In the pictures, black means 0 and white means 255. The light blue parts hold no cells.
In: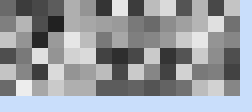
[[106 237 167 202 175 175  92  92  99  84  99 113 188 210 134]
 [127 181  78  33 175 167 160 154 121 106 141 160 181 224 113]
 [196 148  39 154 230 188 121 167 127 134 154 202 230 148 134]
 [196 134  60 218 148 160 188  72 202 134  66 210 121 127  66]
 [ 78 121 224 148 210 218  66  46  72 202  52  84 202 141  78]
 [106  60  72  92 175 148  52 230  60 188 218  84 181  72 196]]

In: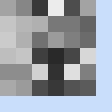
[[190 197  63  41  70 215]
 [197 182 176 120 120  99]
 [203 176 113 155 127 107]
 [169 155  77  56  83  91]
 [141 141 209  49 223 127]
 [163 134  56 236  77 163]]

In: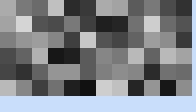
[[163 213  83  75 121  63  31  37 113 206 107  83]
 [127 149 157 134  63 199  83  69  99 157 141  57]
 [185 134  63 113  31  17 206 192  37 149  23 141]
 [171 121 107 192  43  57 171 163  91 121  75  49]
 [ 75  99 177  23  31  91 134 121 185  99 185 163]
 [ 69  49  99 149 149  91 127 141 134  43 113 107]]

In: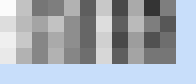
[[239 200 134 170 142 102 208  73 157  81 110]
 [251 194 118 126 178  94 200  73 170  52 126]
 [221 186 164 194 142 102 221  94 186 126  87]
 [233 178 134 178 134 110 215  94 164 118 118]]

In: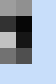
[[157 144]
 [114  79]
 [194  22]
 [ 50   6]]

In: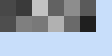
[[ 78 127 121 177 106  31]
 [ 72  58 195  98 141  90]]

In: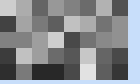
[[ 60 193 158 107  87 199 101  73]
 [206 172 101 152 129 107 178  81]
 [ 66 164 122  94 193 172 115 145]
 [129 129 158 206  73 115 137 145]
 [ 46 122  40  40  73 226  94  54]]

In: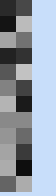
[[ 87 194]
 [ 20 187]
 [100 172]
 [137 137]
 [164 114]
 [149 106]
 [ 42  72]
 [130  66]
 [164  58]
 [ 34  50]
 [180  26]
 [172  14]]

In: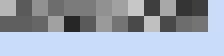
[[ 95  95 103 160  38  89 153 116  74 191  74 110 116]
 [183  89 145 110 124 124 145 160 198  61 168  53  61]]
